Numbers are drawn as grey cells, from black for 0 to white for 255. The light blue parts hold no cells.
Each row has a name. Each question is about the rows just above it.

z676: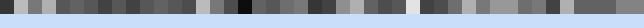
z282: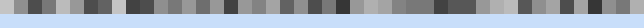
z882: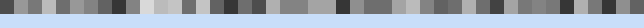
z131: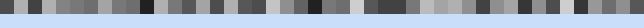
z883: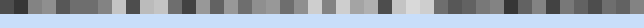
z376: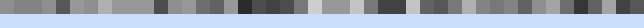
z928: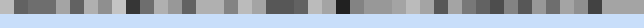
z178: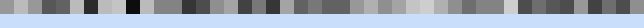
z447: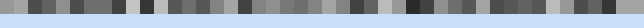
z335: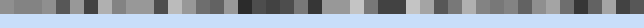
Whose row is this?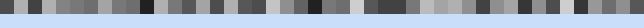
z131
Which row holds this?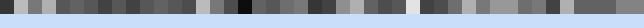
z676
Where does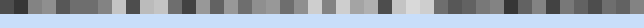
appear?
z883
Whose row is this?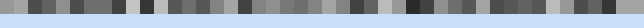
z447

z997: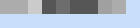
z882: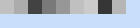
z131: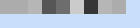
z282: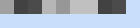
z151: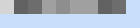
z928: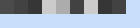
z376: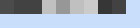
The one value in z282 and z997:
[160]
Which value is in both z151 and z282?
[160]
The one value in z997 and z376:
[203]
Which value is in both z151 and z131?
[109]
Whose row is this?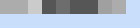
z997
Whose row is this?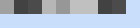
z282
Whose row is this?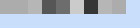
z131

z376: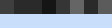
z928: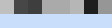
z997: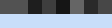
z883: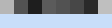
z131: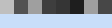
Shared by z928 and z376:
[62]
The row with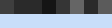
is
z376
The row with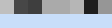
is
z928
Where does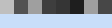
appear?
z131

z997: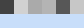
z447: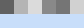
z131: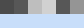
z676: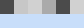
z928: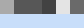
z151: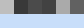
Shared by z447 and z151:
[97]
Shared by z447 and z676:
[209]
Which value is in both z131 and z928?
[87]

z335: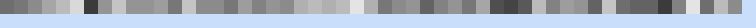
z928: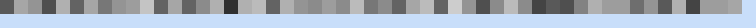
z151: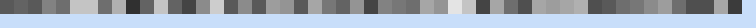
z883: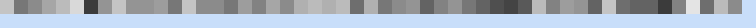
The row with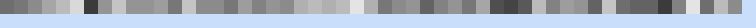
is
z335
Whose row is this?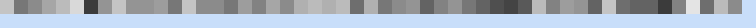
z883
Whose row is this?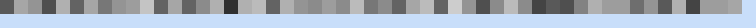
z928
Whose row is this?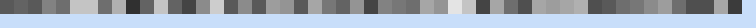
z151

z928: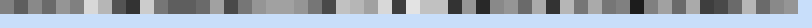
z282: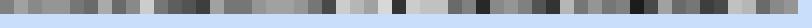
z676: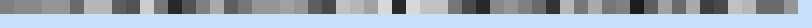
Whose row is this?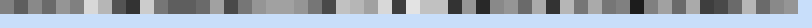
z928
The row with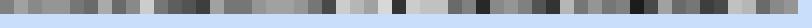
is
z282

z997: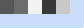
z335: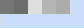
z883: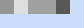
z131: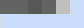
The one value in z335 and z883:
[222]
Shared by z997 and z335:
[108]
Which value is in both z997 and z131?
[87]
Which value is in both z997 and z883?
[87]

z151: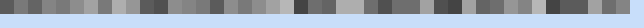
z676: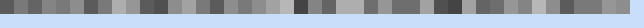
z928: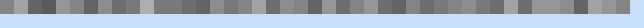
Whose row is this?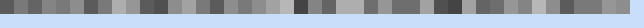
z676
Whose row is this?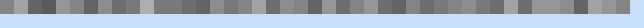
z928
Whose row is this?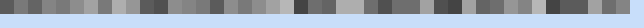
z151

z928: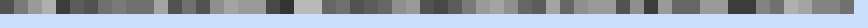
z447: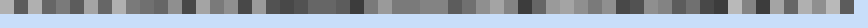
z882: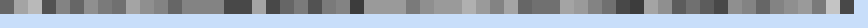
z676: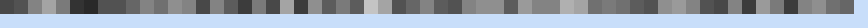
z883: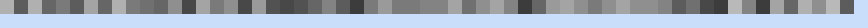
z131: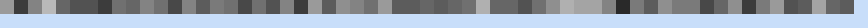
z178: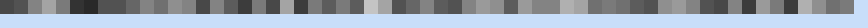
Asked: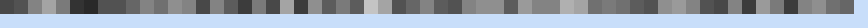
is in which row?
z676
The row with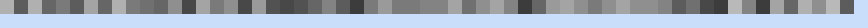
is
z883
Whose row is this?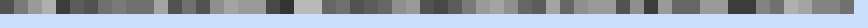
z928
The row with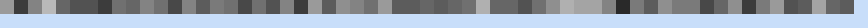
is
z131

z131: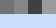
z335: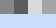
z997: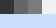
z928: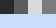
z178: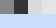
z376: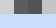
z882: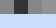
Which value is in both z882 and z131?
[134]
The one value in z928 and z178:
[218]
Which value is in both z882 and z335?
[134]
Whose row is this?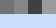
z131
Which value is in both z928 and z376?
[93]

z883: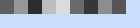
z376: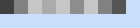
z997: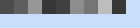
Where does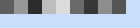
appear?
z883
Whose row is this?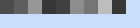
z997

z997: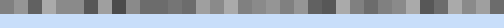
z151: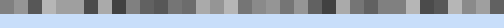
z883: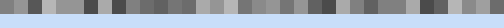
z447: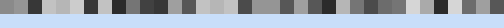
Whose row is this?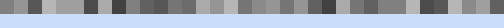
z151
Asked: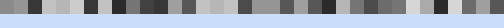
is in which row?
z447

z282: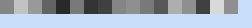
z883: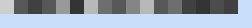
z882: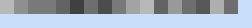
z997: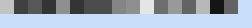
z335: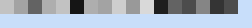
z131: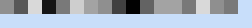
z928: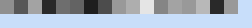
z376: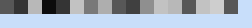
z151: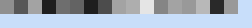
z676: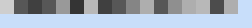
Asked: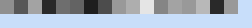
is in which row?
z928
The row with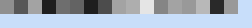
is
z151
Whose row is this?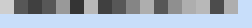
z676
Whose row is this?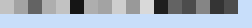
z335
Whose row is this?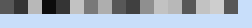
z376

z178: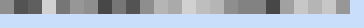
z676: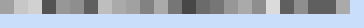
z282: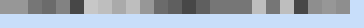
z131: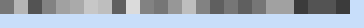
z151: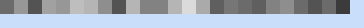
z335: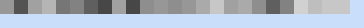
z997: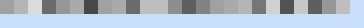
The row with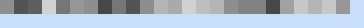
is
z178
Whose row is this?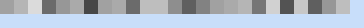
z997
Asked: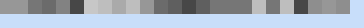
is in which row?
z282
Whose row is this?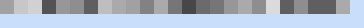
z676

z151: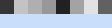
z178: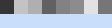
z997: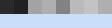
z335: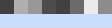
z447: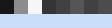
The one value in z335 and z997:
[175]
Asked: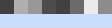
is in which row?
z335
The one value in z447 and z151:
[53]
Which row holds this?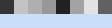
z151
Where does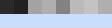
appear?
z997
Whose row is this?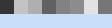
z178

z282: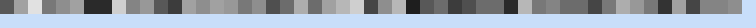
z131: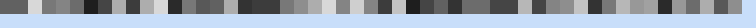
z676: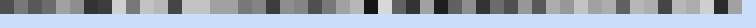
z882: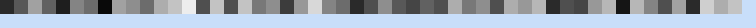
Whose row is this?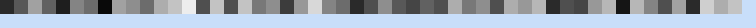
z882
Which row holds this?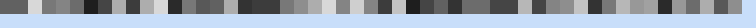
z131
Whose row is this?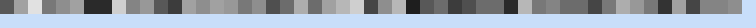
z282

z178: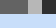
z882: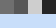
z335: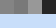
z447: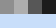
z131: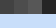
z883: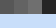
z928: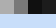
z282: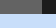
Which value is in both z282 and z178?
[99]
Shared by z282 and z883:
[99]
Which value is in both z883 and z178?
[99]
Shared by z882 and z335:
[37]
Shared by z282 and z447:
[28]

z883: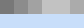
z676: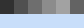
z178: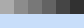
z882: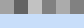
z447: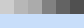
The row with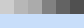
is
z447
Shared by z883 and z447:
[171]
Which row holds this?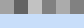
z882

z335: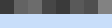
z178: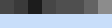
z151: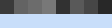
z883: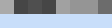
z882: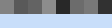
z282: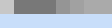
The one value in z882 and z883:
[108]
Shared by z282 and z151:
[120]
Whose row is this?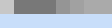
z282
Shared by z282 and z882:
[120]

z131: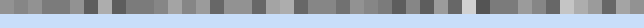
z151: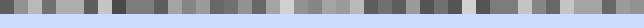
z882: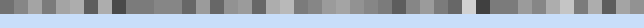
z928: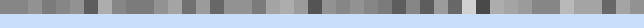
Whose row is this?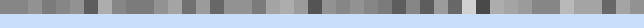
z928
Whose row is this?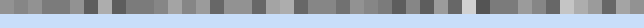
z131
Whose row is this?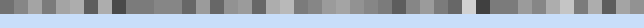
z882

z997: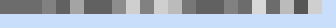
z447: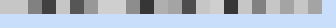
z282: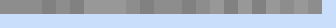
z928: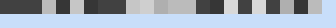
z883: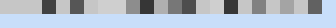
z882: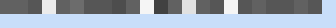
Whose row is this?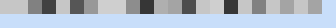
z447
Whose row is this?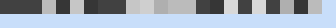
z928

